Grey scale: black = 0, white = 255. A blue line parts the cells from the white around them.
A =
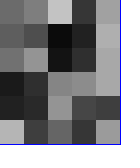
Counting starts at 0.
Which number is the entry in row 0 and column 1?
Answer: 126
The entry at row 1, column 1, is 78
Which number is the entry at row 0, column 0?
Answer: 107
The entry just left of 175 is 33
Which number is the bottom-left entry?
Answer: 181
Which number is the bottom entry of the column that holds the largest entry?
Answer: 101
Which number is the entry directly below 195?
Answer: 11
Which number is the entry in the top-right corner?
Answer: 161
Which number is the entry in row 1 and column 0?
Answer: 94

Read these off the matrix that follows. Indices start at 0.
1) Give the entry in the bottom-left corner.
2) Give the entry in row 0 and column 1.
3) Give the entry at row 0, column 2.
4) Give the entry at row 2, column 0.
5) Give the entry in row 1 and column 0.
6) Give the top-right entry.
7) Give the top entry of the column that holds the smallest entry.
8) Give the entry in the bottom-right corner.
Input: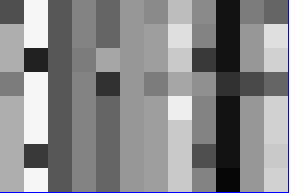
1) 174
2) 246
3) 87
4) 174
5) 174
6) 101
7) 18
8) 209

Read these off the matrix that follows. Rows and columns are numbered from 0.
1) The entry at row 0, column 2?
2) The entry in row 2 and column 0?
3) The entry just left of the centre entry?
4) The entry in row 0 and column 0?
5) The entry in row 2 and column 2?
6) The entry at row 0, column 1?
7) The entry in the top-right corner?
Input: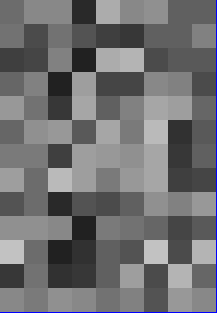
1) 136
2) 63
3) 158
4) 108
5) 129
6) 136
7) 96

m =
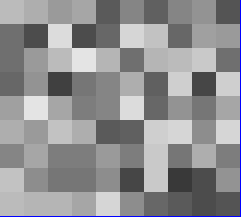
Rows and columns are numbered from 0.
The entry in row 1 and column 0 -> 111
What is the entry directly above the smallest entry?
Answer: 118
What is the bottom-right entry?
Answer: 84
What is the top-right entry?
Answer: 84
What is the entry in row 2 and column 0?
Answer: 111
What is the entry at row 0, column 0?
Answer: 187
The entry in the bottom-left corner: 187
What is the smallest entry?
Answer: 57
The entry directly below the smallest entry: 90
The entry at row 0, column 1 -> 174
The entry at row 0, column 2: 154
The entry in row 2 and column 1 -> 154
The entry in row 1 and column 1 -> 76

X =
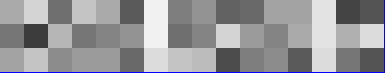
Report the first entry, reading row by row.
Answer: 170
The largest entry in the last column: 220
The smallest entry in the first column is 118
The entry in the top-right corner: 84
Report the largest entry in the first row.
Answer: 241
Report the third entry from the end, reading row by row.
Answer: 220
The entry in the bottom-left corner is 163
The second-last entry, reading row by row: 118
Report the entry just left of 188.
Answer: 196
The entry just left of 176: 227
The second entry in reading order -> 212
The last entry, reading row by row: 84
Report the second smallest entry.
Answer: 68

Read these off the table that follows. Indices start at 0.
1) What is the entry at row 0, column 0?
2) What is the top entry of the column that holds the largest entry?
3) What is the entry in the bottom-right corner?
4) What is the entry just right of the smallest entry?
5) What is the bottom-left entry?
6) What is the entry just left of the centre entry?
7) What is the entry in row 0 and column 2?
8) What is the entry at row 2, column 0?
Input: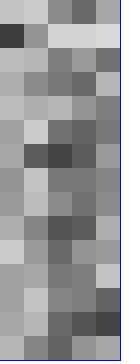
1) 195
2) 167
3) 167
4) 147
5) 182
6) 195
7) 140
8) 188

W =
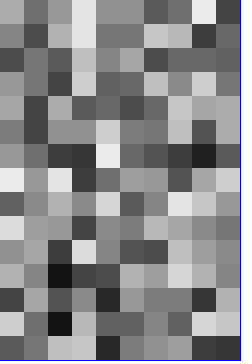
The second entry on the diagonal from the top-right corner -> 60
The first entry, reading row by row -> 172
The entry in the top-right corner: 68
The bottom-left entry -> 90
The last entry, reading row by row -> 54
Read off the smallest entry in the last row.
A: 40
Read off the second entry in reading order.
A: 111
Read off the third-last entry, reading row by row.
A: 158
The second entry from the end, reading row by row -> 60
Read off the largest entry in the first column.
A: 235
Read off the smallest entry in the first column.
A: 68
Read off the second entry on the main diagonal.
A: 76
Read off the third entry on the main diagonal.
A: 90
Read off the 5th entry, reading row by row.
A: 145
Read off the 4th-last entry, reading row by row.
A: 145

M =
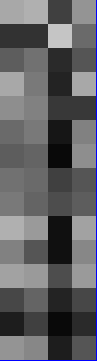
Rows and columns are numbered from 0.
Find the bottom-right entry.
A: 85
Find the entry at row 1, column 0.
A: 50
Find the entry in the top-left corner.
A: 168
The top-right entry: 148
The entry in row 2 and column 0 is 93
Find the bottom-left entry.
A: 148
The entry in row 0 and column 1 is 176
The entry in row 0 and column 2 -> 64
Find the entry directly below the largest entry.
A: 42
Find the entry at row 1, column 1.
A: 50

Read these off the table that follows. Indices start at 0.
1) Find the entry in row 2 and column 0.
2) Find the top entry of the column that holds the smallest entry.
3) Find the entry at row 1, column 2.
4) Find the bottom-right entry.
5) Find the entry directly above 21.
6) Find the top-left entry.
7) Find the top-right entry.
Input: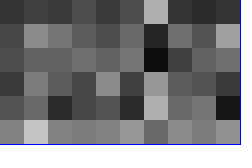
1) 76
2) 175
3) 117
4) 146
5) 58
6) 52
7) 52
